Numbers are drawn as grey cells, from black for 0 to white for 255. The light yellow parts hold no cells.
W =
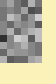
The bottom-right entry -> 177
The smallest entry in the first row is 92
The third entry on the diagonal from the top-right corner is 105
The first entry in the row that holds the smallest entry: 49
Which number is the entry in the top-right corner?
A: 118
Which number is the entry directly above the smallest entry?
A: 134
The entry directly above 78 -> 177
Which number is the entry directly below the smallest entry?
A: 162
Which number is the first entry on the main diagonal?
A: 134
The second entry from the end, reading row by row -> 162
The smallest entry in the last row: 92
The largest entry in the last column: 206
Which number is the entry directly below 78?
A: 148
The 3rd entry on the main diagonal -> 162
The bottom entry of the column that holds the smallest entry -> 177
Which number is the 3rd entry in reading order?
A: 118

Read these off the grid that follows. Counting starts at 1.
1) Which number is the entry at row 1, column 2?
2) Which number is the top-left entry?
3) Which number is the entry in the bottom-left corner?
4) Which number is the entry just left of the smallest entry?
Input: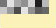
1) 227
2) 118
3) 200
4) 213

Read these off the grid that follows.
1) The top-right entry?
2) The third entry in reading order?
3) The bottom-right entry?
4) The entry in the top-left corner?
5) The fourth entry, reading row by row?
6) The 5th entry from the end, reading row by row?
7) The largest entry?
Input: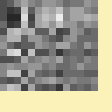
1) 135
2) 135
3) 120
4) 79
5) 164
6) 150
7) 236

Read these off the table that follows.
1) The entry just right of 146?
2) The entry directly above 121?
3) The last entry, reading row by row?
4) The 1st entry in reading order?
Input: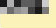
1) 160
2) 203
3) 121
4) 25

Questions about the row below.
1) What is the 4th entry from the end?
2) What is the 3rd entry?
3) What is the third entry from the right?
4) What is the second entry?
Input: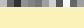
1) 86
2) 49
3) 248
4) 102

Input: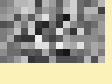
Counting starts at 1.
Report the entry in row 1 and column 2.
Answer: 139
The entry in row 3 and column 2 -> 168
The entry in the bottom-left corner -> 109
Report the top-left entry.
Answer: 124
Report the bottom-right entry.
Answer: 182
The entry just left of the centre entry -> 109
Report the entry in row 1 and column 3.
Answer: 182
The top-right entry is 182
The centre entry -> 93
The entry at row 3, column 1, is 155
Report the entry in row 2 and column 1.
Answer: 139
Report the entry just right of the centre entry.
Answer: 224
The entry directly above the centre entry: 109

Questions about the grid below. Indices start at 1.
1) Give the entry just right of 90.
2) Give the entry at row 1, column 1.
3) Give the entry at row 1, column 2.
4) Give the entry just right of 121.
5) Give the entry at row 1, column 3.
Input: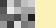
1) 234
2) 61
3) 206
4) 137
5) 137

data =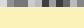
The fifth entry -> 203
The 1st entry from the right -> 134
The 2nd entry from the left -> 146
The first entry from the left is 218

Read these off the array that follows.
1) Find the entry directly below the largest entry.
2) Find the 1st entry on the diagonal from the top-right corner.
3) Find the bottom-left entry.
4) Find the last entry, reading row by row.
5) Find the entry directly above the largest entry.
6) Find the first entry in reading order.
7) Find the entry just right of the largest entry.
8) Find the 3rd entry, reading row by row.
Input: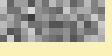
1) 60
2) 171
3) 101
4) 171
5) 85
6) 201
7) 144
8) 157

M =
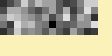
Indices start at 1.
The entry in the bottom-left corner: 47
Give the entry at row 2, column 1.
76
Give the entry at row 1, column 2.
76
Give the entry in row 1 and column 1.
47
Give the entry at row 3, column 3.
189
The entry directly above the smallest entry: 76
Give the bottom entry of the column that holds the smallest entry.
146
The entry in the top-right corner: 205
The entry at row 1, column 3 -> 116

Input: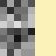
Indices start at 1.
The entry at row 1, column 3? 58
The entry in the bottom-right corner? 149
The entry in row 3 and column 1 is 149
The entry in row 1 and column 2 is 164
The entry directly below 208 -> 123
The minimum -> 19
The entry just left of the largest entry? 178
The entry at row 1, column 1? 58
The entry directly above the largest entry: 84
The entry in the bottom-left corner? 194
